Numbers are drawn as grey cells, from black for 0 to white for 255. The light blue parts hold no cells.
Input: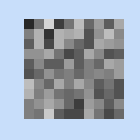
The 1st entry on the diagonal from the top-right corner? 168
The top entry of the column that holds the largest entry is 213
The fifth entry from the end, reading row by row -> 72
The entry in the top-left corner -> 40
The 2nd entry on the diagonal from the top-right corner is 189
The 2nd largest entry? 201
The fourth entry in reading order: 61
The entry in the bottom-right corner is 104
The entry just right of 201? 93
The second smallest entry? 51
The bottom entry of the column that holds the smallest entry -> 127
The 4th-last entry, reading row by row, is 168
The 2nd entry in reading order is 116
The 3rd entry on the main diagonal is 72
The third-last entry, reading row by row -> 116
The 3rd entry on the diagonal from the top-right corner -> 168
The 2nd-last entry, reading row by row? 72

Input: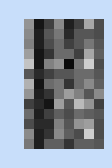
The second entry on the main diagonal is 31
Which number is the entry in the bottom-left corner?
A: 119
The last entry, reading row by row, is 86
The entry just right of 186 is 148
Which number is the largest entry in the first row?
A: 167
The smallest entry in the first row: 21
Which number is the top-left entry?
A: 148
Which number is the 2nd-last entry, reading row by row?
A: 95
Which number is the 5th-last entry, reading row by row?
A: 95
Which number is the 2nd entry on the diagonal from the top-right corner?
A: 86
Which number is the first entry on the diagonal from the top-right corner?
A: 76
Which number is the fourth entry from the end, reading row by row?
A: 52
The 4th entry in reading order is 138
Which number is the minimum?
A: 11
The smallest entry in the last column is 64
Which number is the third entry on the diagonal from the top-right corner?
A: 86
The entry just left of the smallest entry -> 148
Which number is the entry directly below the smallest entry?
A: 86
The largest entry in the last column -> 138
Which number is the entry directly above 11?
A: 107
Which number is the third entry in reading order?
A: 64
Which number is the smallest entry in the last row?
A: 31
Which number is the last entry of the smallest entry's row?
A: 76
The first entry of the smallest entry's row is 195

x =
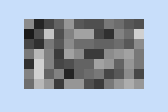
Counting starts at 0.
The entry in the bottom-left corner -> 109
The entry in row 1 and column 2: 196
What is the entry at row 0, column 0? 139
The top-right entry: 79
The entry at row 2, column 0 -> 70
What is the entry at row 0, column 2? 70
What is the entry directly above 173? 139
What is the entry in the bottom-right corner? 150
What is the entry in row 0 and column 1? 36
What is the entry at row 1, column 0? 27
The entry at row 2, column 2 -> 120
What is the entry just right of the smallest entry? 79

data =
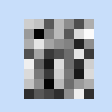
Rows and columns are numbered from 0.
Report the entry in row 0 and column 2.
88
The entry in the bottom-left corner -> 46
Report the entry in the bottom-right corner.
46
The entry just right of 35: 141
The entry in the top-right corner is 173
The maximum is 251
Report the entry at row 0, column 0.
206
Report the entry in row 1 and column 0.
153
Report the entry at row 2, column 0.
173

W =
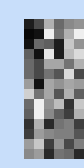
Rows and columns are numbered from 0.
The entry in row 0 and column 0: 29
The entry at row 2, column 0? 17
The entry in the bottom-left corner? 137
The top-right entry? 147
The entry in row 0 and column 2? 177
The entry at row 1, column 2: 239
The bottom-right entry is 41
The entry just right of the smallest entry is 17
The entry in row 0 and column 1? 73
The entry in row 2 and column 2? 95
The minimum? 8

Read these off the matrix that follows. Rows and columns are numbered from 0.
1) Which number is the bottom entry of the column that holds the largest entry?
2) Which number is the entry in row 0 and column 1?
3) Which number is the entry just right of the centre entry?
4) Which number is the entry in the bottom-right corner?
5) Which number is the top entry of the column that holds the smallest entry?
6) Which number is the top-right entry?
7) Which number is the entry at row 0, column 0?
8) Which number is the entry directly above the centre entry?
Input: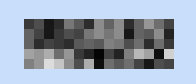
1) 220
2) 78
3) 128
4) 67
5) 140
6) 67
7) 57
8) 140

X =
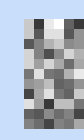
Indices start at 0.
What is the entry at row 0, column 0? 201
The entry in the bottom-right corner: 168
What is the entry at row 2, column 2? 178
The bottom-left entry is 130
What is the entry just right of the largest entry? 99
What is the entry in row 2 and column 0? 88
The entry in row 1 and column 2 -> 224
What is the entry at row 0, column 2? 234
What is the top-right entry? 57
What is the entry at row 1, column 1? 88
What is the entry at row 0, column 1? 57
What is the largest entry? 254

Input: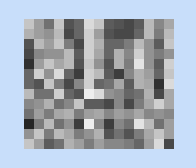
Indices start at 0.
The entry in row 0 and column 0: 197
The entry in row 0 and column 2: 113
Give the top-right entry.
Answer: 167
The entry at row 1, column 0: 177
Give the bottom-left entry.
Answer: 197
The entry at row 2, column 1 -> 186
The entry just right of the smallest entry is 124
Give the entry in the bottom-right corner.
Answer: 72
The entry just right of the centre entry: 113
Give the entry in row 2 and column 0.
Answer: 83
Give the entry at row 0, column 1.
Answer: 158
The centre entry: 102
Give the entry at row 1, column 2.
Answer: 146
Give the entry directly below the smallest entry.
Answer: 146
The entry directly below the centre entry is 218
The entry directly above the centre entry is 186
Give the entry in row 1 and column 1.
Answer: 158

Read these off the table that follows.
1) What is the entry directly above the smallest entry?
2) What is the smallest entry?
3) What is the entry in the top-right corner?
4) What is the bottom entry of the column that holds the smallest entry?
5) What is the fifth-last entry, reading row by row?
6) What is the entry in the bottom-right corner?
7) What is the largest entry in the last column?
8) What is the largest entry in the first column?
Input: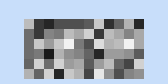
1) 156
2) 26
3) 38
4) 209
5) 230
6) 144
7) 209
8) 188
